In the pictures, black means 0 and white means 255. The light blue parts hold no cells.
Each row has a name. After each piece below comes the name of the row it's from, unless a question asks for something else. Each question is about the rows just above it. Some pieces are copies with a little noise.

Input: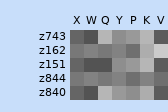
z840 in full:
[101  83 182 153 142 173  92]
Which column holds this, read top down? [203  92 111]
V
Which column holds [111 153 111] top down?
P
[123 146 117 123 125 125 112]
z844
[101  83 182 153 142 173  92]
z840

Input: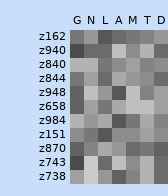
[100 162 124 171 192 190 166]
z658
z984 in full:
[179 151 169  87 119 169 131]

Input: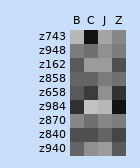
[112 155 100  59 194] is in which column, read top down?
C
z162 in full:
[ 89 155 155  79]
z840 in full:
[ 79  79 100  69]
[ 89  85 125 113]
z858
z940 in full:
[100 144 155  89]

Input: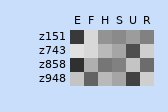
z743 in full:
[225 216 185 165  78 207]
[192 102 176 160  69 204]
z948
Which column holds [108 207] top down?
R

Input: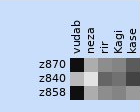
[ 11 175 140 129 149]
z858
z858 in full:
[ 15 173 141 132 153]
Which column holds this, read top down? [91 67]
kase

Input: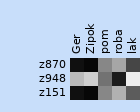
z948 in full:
[186 207 114  27 237]
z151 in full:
[ 16   7 135 177  92]
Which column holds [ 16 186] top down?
Ger

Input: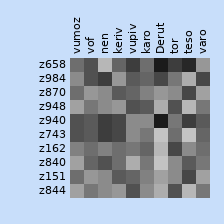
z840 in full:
[161 101  81 110 173 119 195 139  90 119]
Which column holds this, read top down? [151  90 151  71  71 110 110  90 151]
keriv
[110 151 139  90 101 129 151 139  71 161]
z870
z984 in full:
[139  81  61 151  90 101  71 119 173  71]
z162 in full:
[129 110 129 110 119 101 183  71 139 110]

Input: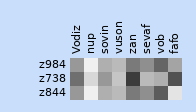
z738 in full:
[111 216 152 197  60 186 175  81]
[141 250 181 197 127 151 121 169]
z984
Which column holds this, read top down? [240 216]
nup
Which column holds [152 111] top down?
Vodiz
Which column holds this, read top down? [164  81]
fafo
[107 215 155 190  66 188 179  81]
z738

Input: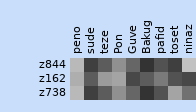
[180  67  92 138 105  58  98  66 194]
z844
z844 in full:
[185  63  92 144 102  51  82  63 194]
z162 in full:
[174  92 155 164  72  92 122  82  72]
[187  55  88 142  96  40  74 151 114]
z738
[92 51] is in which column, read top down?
Bakug

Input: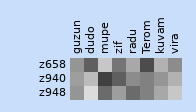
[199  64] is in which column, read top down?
mupe
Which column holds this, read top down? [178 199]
vira
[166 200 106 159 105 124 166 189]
z948
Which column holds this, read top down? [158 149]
guzun
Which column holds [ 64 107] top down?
mupe

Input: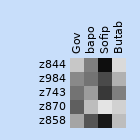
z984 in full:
[137 115  74 177]
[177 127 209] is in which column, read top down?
Butab
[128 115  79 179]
z984

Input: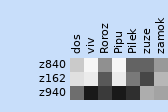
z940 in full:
[110  25  58  25  47 173 163]
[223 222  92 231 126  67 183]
z162
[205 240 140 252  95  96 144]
z840
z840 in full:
[202 246 144 246  99  99 153]

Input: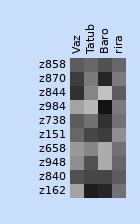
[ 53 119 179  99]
z844
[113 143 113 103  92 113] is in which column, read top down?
rira
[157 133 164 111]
z658
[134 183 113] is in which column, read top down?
Tatub
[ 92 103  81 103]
z858
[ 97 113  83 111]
z858

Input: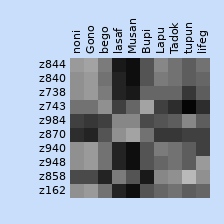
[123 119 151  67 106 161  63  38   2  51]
z743
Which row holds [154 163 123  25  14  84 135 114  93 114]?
z844
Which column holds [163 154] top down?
Gono

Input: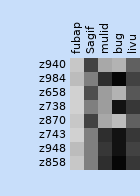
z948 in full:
[188 127  55  18  66]
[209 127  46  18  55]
z743

